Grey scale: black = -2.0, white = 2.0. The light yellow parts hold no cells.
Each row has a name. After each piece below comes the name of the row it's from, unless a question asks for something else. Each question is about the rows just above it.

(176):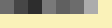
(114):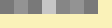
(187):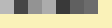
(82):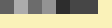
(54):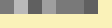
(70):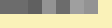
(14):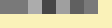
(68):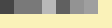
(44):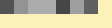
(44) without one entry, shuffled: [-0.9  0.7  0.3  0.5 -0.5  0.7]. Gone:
[-0.7]
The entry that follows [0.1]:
[0.3]
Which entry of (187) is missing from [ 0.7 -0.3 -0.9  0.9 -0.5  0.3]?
[-1.1]

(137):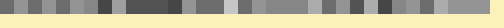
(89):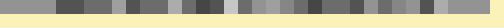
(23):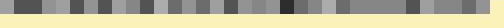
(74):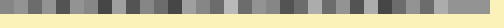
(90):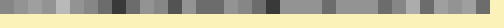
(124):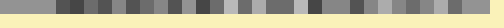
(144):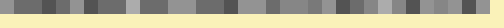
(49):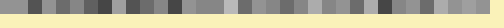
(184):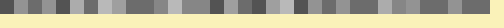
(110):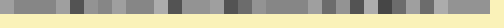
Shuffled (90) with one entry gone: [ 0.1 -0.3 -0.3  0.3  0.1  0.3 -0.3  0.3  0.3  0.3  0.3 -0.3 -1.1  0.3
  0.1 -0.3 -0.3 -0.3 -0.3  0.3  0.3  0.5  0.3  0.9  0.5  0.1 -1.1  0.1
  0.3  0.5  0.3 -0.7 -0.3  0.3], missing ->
[0.7]
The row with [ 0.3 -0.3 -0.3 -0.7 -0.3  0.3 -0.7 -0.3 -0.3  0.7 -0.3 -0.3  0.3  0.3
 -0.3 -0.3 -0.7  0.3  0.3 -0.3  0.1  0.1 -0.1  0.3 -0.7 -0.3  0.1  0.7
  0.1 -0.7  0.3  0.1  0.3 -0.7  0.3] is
(144)
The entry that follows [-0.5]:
[-0.9]
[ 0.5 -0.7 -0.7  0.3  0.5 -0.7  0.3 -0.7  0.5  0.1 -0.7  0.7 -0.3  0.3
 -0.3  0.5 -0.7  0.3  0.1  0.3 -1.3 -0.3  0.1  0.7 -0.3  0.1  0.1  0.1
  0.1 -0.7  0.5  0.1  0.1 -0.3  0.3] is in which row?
(23)
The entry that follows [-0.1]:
[0.3]

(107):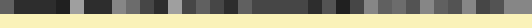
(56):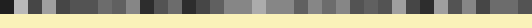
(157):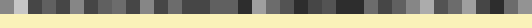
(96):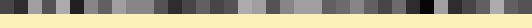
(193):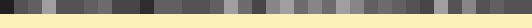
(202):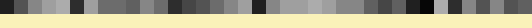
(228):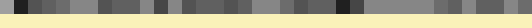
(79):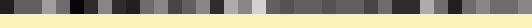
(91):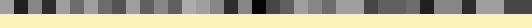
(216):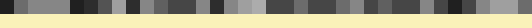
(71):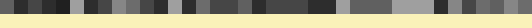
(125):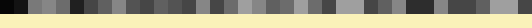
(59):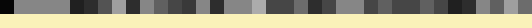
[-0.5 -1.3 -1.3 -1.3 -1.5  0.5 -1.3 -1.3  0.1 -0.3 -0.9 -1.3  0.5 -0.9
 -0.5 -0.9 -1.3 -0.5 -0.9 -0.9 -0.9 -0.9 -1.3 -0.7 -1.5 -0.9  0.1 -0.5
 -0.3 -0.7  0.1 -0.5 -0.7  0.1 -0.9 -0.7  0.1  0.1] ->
(107)
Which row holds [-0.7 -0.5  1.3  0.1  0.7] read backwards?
(79)
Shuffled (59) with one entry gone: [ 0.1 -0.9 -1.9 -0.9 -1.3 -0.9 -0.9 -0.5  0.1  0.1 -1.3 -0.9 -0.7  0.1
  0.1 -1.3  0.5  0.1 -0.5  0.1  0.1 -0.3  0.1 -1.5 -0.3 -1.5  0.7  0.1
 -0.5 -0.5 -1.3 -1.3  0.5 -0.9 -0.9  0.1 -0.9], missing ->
[-1.1]
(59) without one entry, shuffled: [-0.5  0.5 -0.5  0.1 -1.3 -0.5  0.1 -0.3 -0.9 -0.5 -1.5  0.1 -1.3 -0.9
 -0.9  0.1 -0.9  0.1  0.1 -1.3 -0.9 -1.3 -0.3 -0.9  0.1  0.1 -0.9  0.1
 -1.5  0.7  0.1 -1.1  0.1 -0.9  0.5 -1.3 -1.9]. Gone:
[-0.7]
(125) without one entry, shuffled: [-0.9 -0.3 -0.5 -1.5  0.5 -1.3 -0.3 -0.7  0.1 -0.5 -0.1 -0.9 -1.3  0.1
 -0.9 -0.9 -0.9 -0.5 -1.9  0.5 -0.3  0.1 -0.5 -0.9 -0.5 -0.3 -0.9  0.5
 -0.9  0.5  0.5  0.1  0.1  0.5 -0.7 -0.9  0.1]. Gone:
[-1.7]
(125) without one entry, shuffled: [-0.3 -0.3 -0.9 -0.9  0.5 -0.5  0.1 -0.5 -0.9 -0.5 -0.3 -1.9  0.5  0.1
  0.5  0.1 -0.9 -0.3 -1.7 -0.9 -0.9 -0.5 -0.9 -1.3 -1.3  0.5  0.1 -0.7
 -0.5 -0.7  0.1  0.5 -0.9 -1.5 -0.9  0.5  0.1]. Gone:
[-0.1]

